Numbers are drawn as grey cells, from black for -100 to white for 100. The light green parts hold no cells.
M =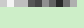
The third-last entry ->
-68
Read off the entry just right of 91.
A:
49
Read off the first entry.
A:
59

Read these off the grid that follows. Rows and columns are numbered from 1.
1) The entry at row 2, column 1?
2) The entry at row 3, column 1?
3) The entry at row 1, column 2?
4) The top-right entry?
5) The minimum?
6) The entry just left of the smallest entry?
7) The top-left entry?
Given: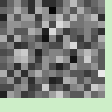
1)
-19
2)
-74
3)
-19
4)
3
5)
-96
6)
15
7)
-54

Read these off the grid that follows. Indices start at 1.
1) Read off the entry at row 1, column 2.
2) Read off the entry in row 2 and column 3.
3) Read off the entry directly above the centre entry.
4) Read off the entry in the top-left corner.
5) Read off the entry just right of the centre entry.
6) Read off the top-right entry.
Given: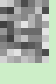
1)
53
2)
40
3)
78
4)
65
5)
-17
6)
6

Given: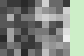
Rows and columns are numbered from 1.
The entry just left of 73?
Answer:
16
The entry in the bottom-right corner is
5
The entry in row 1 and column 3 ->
-56
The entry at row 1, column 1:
-31
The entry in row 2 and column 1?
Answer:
-44
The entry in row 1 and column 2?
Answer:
-56
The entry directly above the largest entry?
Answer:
73
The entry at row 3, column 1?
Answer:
-31
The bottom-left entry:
-18
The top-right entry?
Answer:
-56
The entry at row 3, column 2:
37
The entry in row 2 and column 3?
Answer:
-18
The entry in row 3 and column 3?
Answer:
-44

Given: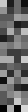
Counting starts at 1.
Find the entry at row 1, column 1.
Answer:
58
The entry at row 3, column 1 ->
-30
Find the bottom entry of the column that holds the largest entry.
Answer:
69
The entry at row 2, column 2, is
-53
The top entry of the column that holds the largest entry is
-88
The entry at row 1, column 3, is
-18
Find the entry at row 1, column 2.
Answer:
-77

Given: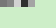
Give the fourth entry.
-63
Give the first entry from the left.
-7
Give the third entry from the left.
65

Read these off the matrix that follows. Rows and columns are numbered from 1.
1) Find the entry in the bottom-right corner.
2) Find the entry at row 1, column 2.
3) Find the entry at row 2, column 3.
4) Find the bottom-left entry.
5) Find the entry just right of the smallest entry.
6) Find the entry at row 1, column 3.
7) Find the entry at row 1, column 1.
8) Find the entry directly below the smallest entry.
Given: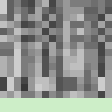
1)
29
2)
-24
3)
8
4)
39
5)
19
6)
-3
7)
61
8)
-3

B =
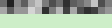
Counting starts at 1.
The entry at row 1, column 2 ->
-74
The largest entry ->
66
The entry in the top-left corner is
-14
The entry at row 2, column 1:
31
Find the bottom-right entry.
18
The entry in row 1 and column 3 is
7
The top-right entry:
-3
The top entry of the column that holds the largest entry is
31

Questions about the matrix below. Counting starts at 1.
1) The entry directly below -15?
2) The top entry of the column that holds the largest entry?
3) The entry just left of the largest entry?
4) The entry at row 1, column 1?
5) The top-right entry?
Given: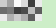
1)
84
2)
96
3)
26
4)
60
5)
84

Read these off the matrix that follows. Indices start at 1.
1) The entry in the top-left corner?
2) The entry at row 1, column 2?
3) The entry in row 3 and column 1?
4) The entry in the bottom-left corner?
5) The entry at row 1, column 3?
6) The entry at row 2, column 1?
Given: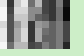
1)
82
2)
-58
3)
93
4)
93
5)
57
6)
93

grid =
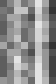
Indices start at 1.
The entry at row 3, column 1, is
-16
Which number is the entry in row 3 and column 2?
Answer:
30
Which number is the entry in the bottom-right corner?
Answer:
-37
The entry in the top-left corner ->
-26
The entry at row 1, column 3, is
43
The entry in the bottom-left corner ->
18
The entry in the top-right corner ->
-49
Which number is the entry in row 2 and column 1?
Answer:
-6
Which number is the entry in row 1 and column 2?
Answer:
6

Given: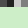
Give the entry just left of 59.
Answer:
-73
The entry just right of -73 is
59
